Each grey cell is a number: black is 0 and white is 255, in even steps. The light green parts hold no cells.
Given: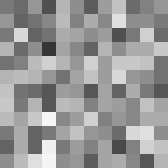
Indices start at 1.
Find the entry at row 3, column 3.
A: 99
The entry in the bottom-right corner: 180
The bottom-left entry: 142
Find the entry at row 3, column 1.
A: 121
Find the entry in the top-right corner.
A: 150
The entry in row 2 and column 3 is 114
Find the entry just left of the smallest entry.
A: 142
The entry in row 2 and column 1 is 150
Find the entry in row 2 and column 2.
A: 99
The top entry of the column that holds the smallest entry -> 80
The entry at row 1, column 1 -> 121
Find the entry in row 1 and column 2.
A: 107
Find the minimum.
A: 53
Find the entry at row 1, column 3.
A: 150

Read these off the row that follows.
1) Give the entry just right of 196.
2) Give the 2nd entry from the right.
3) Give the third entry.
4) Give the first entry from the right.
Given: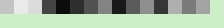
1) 234
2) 123
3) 219
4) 163

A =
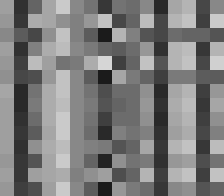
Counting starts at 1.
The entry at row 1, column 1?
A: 159
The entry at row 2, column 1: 151
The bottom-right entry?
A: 100
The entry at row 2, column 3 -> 172
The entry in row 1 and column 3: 100
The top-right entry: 136
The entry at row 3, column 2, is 92
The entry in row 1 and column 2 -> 49
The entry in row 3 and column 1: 136
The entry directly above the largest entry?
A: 100
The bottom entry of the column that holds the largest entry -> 27
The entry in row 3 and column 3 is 71
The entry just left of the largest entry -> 172
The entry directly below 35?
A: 159
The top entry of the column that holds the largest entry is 55
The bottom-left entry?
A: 151

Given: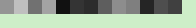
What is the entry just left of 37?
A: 127
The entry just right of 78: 64

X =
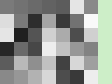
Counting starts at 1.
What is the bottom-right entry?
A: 237
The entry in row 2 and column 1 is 221
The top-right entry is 137
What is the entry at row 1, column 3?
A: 106
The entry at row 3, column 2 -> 31
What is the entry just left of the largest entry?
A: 114
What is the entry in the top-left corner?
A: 122
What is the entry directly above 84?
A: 45
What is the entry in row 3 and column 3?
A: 84
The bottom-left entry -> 137
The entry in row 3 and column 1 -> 229
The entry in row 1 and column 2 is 114

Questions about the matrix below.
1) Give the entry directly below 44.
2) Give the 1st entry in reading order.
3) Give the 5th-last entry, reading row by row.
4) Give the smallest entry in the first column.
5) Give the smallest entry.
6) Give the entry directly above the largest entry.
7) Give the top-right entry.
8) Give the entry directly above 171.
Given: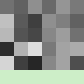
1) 213
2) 113
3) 63
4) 44
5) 38
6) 71
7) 121
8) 113

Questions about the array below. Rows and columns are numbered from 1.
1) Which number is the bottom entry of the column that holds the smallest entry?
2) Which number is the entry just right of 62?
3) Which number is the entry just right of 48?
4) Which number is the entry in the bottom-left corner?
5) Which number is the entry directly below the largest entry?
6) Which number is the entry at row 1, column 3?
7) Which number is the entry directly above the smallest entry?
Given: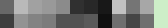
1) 16
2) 147
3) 40
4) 62
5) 111
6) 161
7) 24
